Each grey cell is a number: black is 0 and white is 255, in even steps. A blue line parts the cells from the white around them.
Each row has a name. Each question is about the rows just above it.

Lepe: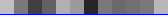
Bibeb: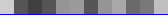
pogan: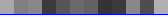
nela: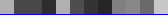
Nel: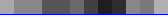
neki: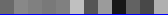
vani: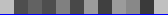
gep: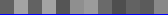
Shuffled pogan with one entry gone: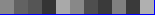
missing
[106]
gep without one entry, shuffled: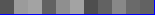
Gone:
[91]
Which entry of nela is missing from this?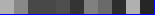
[200]
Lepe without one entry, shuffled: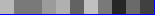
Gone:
[113]
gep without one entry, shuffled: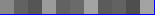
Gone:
[143]
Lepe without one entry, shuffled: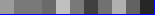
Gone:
[184]

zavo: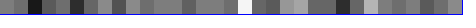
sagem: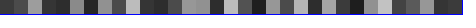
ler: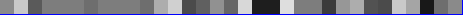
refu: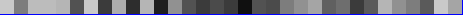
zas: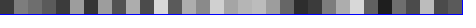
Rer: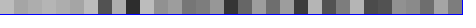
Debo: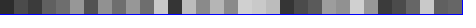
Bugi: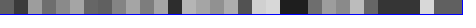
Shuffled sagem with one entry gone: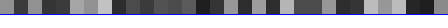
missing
[67]
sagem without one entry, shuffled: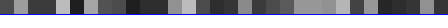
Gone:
[194]
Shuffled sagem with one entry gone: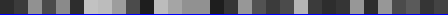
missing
[38]
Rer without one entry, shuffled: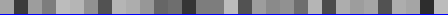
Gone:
[118]
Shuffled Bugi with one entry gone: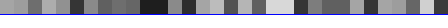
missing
[132]

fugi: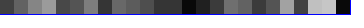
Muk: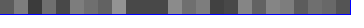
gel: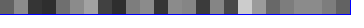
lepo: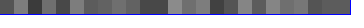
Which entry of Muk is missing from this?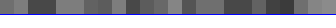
[147]
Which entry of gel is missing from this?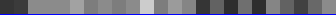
[72]
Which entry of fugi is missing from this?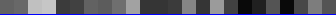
[78]
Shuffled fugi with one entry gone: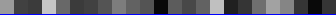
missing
[78]
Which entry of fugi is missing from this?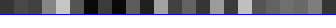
[78]
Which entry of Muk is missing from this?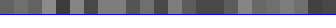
[147]
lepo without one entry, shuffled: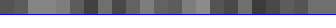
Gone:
[119]

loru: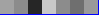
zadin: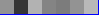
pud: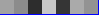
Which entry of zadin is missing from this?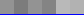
[53]
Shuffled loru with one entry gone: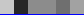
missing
[154]
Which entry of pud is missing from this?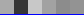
[45]

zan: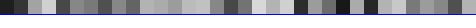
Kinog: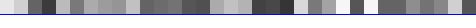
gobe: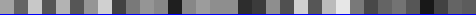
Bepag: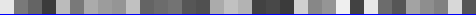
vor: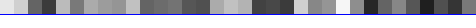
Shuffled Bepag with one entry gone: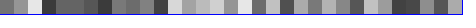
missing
[239]
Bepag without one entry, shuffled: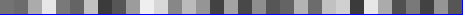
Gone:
[129]
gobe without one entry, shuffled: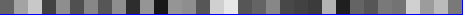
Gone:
[92]

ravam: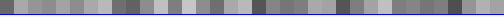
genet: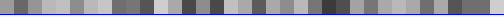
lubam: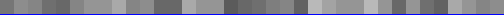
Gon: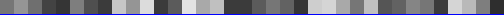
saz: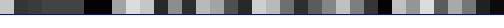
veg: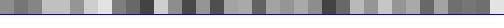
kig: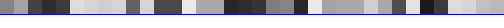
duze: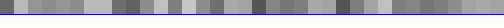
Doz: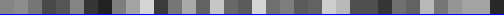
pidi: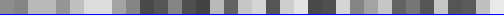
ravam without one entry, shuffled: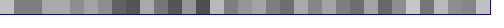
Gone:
[177]
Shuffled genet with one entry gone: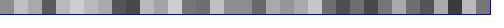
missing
[155]

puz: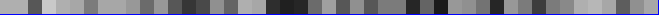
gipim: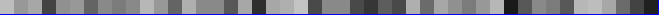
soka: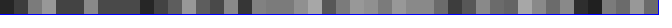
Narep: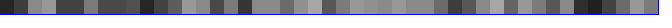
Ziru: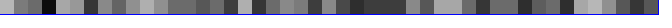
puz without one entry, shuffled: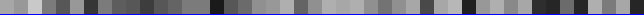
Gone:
[160]
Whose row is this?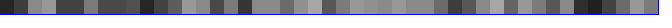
Narep
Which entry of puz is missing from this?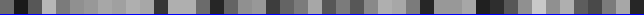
[115]
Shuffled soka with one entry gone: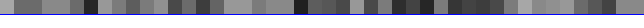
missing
[129]
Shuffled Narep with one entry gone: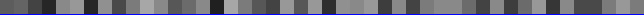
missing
[80]

